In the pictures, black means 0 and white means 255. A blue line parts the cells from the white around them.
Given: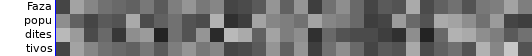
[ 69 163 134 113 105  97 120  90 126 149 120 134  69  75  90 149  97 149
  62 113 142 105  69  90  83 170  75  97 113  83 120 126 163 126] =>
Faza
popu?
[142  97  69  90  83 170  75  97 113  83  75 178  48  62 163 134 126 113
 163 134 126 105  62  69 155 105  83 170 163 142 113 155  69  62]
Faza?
[ 69 163 134 113 105  97 120  90 126 149 120 134  69  75  90 149  97 149
  62 113 142 105  69  90  83 170  75  97 113  83 120 126 163 126]

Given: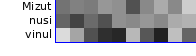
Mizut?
[115 129 123 151 144  81 137 171 137 205]
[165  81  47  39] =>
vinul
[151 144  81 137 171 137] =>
Mizut
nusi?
[101  67 107  81 144 137 151 137 171 178]

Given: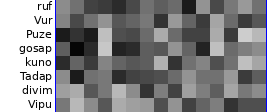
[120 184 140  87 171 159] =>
Vipu
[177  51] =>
kuno
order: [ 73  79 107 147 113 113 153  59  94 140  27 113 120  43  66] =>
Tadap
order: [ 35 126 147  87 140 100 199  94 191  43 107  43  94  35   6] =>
gosap

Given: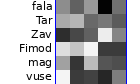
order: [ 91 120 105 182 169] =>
Tar
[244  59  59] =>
Fimod
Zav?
[ 45  72  97 237 133]

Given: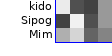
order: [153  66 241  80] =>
Sipog
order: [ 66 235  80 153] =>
kido
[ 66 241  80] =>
Sipog
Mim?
[175 213 100 132]
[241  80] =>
Sipog

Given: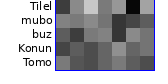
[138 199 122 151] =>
Tilel
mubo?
[130 122 138 116  54  69  93]
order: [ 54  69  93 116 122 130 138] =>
mubo
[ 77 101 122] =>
Tomo
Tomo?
[122  85  77 101 122  93  77]
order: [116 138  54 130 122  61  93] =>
buz
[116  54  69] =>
mubo

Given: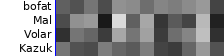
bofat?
[ 96  82 117  76 145 139 110 133 125 139 153  68]
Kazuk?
[117  82  76 125 102  90 125  68  60 102 153  82]
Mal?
[ 76 145 153  25 218  96 167  54  90  68 185  33]
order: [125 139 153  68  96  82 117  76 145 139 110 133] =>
bofat

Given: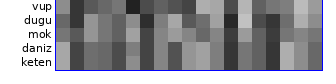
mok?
[118  89 149 118  97 161  68 133 155 133 104 133  60 155  97  60 118 133
 118]
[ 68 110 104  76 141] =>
keten
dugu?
[104  54 149 118  97 141  46 126 167  89 110 161  40 193  76  54 110 174
 141]

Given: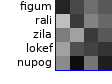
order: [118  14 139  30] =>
nupog
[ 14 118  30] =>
nupog
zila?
[125 161  58  88]
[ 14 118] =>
nupog

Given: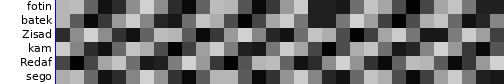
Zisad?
[ 44 141 209 141  50  18  99 188 181  91  10  56 153 209 133  38  18 111
 195 173  77   3  64 165 203 119  24  24 125 203 159  64]
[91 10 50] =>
sego
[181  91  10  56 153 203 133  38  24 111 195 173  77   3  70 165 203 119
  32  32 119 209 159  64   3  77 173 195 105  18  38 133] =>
batek
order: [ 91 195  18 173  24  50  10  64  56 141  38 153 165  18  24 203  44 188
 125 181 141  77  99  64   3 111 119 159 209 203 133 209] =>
Zisad
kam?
[203 133  44  18 105 195 173  77   3  64 159 203 125  32  24 119 203 165
  70   3  77 173 195 111  24  38 133 209 153  56  10  85]

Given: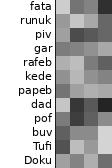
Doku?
[160 131 175 110]
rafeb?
[175 189 124  96]

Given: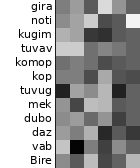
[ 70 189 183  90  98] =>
mek
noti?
[140 163 204  76  90 243]

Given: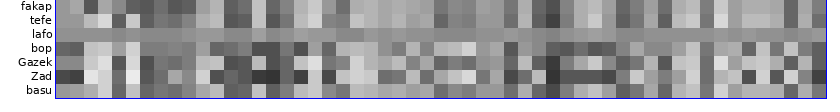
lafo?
[145 145 145 145 137 145 137 137 137 145 152 152 137 137 159 137 145 159
 152 152 137 137 152 145 152 145 145 137 137 137 145 145 152 145 137 131
 145 152 159 152 137 137 145 145 145 145 145 152 145 152 145 145 137 145
 152]
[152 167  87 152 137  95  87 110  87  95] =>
bop
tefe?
[152 152 187 216  95 201  95 118 110 131 174 187  87  95 194  87 118 187
 209 131 125 194 180 167 180 159 167 102 131 125 152 152 110 180  95  65
 125 174 201 152  95 118 167  95 187 201 118 216 159 187 187 174 102 174
 110]
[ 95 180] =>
Gazek

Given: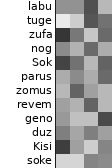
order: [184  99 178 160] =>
revem
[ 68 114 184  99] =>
Sok
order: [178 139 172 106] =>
nog
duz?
[127 166 127 160]
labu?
[146 146  80 184]

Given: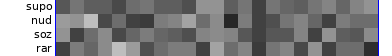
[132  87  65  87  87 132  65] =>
soz
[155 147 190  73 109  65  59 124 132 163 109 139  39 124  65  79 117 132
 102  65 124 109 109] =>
nud
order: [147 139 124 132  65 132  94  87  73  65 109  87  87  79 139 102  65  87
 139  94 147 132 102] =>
soz
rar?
[ 65 124 102 139 190 155  79 109 124 124  65 163 109 132  59 117 132  73
 147  65 109 109  46]
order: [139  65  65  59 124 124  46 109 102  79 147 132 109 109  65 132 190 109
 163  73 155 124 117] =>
rar
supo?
[ 87 117  94  94  73 109 117  94  94  79 147 147  94 117  65 117 102  94
 117 132 102 132 147]

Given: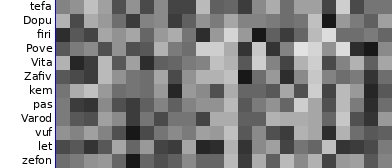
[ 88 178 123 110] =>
Pove
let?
[ 74  88  52  88 166 102 153  68  60 166  38  45 178  52 138 160  68 117
 102 192  52  60  74 123]

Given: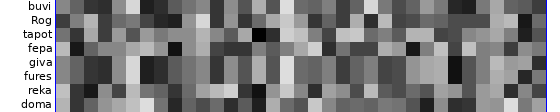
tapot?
[115  53 168  61 154  84 154 121 141 141 180 135  91 168   1  46 207 192
 127  68 192 200 107 127  91 180 180  68  76 135 148 168 127  31  84]
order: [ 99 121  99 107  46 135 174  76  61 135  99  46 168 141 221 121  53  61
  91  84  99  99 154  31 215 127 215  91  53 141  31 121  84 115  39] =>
buvi
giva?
[135  99  53  46 141 215  31  46  91 115 135  53 141  84 174  84 221 107
  99 127  61  99 127  68  76 148 168 174  17  84 127 186 154 161  46]

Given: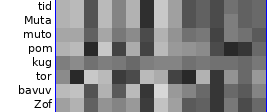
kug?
[126 139 113 126 120 105 126 132 132 113 120 113 113 105 120]
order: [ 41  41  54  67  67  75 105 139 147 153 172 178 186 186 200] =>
pom
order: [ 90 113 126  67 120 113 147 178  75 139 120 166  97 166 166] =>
muto

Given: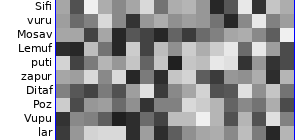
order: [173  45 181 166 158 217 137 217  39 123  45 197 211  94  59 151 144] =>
zapur
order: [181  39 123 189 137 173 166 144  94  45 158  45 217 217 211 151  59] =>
lar

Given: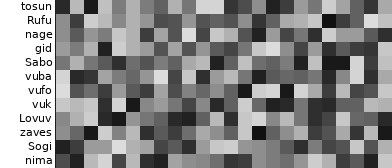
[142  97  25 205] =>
vufo
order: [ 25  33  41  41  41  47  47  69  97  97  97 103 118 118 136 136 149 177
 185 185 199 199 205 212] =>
Lovuv
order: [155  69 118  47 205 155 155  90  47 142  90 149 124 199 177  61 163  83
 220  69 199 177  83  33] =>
nage
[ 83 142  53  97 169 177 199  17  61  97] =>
Rufu
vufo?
[220  83 110  61 155  90  61 163  77 130 103 142  97  25 205 212  25 212
 169  61 185  69  83 199]
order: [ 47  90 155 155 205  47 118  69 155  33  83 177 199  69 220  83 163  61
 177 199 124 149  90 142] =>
nage
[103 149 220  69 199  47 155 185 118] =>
vuba

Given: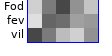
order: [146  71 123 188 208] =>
vil
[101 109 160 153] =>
fev
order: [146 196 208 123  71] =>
Fod

